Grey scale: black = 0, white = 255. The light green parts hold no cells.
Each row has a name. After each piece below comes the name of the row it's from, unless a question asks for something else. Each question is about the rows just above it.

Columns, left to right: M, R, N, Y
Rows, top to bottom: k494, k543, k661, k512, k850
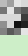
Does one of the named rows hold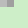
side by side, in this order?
yes
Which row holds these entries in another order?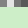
k850
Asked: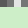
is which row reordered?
k543
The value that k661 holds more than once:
[216]

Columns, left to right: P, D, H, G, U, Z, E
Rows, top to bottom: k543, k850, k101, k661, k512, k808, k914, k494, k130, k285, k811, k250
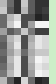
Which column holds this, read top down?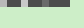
G
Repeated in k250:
[35]

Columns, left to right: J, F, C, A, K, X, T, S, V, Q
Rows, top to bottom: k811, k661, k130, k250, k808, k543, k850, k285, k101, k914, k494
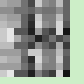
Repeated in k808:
[85]
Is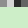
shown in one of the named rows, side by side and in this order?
no
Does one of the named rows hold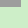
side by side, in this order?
yes

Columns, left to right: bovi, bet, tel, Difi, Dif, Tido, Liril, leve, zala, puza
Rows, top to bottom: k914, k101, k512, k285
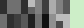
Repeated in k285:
[112]
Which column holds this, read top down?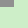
leve
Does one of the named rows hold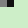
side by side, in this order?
no

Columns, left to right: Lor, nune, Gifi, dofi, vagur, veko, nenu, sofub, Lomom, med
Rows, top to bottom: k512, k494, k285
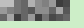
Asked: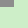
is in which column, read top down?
veko
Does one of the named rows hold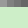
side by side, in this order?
yes
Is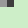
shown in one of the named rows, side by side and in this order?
yes
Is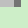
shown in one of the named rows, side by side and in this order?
yes
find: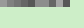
k494
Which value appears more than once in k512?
[191]
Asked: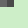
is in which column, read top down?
sofub

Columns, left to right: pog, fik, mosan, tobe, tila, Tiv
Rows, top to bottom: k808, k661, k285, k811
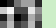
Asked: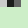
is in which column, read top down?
pog
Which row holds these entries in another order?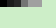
k808

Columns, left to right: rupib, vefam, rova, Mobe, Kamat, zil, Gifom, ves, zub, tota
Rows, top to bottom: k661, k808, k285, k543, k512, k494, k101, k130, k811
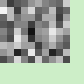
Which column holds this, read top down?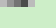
zub
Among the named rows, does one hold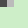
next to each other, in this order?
yes

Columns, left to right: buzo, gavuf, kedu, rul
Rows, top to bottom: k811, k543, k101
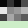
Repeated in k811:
[9]
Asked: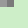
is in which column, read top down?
kedu

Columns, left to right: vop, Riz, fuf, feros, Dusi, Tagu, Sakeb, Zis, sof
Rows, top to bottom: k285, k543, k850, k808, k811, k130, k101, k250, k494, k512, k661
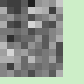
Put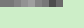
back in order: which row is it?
k850
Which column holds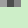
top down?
Zis
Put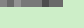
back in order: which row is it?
k811

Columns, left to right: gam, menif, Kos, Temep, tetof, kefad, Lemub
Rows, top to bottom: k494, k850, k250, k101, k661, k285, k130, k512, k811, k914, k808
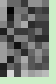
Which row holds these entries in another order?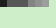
k250
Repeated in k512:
[103]
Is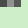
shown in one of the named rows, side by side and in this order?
yes
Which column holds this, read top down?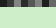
menif

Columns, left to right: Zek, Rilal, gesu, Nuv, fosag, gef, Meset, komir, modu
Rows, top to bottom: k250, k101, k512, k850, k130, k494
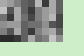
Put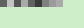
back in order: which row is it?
k101
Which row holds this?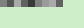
k130

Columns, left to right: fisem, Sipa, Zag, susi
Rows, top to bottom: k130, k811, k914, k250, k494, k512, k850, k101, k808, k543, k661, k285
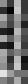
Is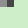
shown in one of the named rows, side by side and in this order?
yes
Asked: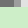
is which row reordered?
k661

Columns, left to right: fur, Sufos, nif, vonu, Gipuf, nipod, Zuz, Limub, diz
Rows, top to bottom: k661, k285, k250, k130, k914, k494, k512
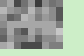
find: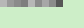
k285
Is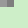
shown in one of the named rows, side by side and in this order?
yes
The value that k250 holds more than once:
[153]
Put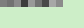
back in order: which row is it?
k661
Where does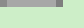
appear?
k130
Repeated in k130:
[167]

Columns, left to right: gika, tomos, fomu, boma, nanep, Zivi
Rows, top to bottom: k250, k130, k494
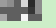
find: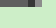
k130
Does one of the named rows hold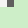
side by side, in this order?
yes
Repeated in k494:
[95]
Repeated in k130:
[95]
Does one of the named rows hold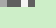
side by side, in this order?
yes

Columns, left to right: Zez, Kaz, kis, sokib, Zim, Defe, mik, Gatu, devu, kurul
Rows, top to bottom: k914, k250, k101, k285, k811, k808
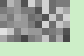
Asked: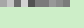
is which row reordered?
k250
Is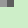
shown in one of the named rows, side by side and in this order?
no
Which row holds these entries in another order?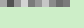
k285

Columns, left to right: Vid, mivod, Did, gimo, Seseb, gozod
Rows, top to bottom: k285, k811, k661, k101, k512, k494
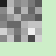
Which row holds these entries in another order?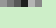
k285
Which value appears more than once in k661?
[120]

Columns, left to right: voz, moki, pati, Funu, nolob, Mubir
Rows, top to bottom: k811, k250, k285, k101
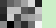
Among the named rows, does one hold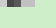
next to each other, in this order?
no
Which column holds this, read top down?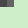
pati
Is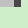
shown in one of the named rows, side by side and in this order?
no
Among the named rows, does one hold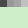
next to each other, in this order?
no

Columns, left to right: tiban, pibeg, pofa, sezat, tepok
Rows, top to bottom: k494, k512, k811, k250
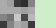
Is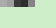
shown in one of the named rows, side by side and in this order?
yes
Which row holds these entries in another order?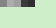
k494
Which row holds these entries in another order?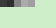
k494
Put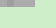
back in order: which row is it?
k512
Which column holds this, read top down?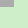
tiban
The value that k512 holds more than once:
[171]

